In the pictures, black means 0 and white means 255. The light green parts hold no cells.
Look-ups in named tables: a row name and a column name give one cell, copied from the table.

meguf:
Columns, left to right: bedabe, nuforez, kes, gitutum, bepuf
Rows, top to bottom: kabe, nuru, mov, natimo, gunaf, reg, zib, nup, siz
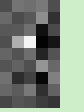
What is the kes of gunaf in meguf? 110
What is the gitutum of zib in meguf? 7
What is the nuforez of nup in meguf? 92
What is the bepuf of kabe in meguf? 78
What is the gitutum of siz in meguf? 61
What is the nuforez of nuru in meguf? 76
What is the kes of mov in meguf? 112
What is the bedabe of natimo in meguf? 79
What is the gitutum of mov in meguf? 16
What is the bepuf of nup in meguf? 98
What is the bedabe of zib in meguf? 113
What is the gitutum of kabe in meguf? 121
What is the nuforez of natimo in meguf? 175

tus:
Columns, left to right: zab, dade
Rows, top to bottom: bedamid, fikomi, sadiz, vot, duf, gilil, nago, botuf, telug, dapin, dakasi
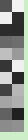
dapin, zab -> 97
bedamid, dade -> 243
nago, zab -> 218
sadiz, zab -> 44
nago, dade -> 39
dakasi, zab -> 139
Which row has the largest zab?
fikomi

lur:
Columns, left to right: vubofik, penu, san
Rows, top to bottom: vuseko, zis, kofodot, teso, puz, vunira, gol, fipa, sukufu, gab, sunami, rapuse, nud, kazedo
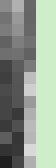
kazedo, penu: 70
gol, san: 189
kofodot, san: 104
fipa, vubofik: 75
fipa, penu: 85
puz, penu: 113
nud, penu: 56
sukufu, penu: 84
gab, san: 175
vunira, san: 122
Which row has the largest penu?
vuseko

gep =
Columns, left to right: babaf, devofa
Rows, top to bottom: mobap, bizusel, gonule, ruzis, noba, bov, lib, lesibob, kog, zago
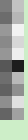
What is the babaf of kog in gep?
142
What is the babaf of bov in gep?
87
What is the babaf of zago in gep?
100
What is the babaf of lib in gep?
110
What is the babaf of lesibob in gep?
97
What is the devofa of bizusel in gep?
182
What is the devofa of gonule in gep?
242
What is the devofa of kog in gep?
224
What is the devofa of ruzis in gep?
215
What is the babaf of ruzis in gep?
137
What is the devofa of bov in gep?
29
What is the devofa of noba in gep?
238
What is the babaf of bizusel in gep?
108

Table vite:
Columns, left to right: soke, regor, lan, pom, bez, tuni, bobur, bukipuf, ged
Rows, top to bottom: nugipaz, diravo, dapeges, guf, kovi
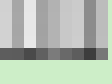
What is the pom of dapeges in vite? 162
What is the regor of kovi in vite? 92
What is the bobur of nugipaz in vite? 203
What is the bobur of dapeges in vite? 204
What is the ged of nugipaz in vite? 188
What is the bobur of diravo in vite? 204
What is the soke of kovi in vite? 93
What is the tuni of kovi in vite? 105
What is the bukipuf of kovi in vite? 61
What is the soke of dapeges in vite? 210

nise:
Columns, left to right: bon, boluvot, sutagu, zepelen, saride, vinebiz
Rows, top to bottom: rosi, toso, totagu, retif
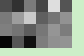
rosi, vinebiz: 84
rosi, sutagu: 123
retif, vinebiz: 147
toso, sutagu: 202
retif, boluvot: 86
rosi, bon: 76
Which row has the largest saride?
rosi

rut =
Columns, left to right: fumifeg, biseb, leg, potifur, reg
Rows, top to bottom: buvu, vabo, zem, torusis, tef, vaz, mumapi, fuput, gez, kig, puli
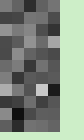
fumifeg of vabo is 67
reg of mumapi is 90
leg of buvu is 45
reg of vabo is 76
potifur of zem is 78
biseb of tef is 140
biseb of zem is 122

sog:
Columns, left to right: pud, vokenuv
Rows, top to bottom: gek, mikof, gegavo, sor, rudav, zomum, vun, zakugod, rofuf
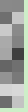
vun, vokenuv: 121
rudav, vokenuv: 63
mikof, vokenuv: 198
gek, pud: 137
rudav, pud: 166
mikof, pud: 111
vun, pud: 147
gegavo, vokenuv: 138
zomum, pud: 101
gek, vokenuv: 136
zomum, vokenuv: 112
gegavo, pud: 202
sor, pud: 170
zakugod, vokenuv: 216
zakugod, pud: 212
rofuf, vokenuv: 195

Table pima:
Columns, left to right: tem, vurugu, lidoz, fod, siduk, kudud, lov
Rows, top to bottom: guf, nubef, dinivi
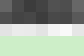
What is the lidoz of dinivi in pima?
234
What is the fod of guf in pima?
67
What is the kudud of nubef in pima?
71
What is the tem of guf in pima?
101
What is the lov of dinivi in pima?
230
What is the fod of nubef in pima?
61
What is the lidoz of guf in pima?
60
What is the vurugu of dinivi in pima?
235
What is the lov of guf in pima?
103
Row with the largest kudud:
dinivi

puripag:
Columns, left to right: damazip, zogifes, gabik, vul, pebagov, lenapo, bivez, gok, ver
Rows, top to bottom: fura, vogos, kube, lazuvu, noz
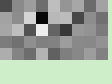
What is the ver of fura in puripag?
162
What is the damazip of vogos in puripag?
163
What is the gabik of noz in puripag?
109
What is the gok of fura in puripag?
107
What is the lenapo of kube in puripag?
56
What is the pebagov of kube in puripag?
100
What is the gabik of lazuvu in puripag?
143
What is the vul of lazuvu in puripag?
128

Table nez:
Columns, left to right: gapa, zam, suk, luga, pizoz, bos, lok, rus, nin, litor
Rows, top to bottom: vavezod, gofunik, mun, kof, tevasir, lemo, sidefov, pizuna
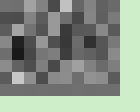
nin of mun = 137
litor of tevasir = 138
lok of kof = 108
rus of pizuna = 110
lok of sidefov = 110
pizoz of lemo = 73
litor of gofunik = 122
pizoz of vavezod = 74
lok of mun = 89
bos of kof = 56
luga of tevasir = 118
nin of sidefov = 141

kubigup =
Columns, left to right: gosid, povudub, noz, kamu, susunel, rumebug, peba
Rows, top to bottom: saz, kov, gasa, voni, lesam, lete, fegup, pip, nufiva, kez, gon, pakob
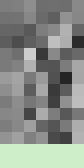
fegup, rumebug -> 37
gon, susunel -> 85
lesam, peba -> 105
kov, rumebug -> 146
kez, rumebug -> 88
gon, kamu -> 101
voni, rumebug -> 174
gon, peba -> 173
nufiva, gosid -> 123
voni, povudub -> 77
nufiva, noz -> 119
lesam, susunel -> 137
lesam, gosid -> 122
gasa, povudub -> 101
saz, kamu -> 110

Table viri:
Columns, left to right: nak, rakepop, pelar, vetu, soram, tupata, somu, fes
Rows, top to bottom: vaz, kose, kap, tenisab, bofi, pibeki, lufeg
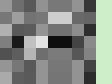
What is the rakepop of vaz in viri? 110
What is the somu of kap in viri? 141
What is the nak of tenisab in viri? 127
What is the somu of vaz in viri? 147
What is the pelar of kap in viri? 92
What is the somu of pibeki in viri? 147
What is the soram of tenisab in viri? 15
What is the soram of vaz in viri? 120
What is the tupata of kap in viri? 114
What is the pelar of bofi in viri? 181
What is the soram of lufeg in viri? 117
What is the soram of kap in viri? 114
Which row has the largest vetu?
tenisab

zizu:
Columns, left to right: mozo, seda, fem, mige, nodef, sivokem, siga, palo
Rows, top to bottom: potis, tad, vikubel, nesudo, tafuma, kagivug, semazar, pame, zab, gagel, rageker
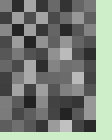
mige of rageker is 55
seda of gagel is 72
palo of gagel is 151
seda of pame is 164
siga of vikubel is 86
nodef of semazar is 105
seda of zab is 91
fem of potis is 166
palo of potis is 120
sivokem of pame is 128
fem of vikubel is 159

